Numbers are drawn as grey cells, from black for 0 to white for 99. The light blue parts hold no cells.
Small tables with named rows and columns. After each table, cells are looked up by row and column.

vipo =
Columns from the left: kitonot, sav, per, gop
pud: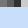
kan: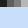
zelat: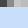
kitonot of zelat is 27
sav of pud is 36
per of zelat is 77
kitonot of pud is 46
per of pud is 19
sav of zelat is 54
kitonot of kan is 12

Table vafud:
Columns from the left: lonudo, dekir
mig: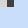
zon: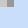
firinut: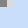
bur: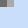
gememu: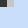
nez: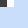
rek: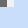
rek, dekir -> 94
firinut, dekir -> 85
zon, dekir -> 59
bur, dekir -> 66
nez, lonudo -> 24
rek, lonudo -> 41
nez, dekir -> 98
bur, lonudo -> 42
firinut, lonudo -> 51
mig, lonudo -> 83
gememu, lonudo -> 21
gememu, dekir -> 77
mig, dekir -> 25
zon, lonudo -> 78

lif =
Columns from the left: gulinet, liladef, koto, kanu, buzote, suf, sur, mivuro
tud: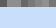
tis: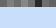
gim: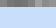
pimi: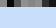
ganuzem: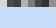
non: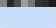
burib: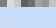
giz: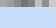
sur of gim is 54
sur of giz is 55
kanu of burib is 37
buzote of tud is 47
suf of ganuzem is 27
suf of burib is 63
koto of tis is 42
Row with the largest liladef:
burib

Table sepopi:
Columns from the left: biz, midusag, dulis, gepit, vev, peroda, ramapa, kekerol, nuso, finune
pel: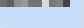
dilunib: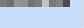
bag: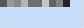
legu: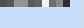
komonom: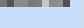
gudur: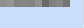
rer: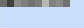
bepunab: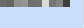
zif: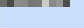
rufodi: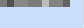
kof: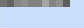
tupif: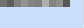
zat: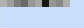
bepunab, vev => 43
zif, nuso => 58
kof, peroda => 50
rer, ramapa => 71
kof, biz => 45
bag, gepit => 70
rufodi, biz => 48

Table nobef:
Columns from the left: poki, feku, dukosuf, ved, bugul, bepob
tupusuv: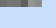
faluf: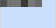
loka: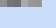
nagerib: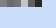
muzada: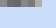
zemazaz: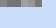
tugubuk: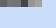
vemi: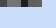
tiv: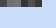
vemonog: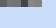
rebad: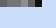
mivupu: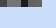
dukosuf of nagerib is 45
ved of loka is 66
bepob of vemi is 38
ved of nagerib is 76
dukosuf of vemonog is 45
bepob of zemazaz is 47
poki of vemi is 28
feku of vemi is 45
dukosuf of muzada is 40
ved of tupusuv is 37
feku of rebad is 45
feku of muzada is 42
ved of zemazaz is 62
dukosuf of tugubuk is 45
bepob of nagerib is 15
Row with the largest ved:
nagerib

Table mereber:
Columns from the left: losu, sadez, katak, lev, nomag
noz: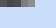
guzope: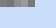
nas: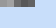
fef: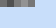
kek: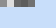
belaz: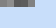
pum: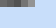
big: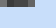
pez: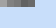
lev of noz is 48
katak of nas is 42
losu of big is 45
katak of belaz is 35
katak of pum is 32
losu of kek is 55
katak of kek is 40
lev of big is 27
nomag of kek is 44
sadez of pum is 37
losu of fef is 43
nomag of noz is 55
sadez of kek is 86
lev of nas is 34
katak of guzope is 55
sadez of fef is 31
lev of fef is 57
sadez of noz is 27
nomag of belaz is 50
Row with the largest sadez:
kek

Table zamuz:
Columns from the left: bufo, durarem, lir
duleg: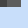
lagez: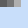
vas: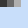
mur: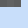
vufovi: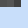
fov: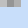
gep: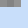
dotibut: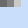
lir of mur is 36
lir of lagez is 68
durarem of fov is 58
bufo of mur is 36
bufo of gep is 55
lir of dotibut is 78
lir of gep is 57
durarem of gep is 51
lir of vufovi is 25
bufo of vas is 21
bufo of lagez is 36
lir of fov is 68
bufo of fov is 74
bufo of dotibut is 41
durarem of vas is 41
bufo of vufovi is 31
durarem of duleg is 36
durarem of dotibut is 51
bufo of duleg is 26

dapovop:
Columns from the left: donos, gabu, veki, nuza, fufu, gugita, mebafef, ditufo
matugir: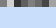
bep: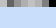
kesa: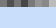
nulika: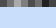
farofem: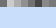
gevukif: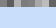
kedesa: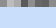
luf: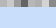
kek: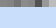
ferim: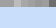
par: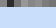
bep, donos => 75
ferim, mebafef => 61
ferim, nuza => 65
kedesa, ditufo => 54
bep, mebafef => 49
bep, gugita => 69
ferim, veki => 73
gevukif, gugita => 65
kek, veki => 45
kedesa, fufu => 55
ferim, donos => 62
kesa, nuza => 27
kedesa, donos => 55
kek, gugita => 32
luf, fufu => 71
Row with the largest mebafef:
luf

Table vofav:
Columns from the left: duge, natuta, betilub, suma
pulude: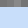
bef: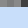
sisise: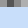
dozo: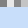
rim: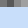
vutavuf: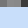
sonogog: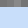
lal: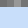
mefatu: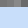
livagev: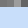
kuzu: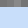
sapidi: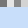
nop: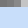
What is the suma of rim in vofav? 62
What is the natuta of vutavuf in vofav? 54
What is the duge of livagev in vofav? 46
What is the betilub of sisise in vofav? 53
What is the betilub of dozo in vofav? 53
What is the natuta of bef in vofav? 48
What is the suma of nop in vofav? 76
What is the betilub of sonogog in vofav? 53
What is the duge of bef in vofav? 53
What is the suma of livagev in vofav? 39
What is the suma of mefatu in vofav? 41
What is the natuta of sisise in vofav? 33
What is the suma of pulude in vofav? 45
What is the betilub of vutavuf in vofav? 53
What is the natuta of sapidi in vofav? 89
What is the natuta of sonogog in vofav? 48
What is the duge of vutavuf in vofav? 46

